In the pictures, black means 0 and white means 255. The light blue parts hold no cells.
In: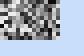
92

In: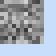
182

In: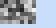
145

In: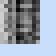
81

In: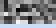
162

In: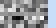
122

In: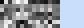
63

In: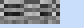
172

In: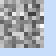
183
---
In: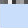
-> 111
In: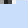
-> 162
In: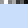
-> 154
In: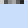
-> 206
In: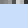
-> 124
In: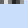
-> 100
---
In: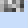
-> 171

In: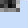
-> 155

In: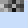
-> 156

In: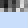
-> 192

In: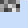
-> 154

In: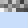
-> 247

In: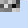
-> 135

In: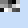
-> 19

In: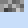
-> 155

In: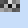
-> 165
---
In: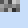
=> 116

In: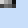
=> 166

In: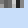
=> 203

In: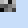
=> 78

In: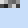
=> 115

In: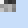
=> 167

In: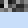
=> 41
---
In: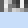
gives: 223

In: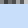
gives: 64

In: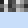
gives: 242

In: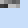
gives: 137

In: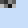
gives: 48

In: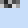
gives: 36

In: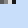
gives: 134

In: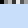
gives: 133

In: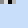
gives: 224
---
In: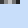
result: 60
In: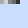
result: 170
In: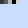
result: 54
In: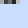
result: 166
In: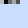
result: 189
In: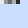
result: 232
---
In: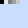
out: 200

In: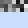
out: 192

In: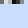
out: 139

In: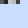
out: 66

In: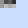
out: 187

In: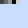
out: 208

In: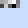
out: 137

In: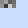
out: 124

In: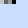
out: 5

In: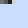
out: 214
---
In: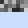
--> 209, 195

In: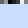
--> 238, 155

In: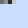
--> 200, 147

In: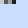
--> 201, 160

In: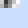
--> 251, 239

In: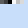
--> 248, 218
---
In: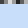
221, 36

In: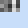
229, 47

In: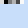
249, 4

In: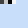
245, 8

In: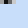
202, 18

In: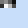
250, 15

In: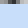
200, 50

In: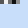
241, 16
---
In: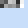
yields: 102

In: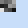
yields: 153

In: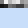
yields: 64

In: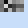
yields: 93

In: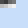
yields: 227

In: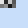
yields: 25

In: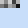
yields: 137
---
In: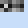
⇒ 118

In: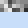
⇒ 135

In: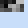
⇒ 188

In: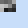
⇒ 109

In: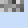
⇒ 215

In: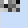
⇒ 152

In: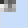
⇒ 94

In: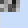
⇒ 24

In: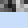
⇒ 130
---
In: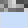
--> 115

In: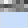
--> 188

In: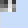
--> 87

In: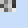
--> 192

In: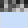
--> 63

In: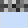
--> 98

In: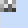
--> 208

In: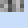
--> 155
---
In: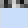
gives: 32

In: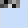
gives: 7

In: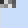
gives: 208

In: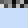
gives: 121

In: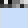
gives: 231

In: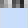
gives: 175

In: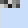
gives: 57

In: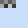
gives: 145

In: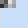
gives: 86
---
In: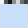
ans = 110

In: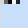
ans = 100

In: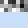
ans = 150

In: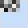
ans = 140

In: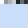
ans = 148

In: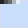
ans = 111

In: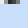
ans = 122

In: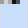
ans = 157

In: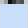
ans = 97

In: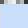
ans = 184
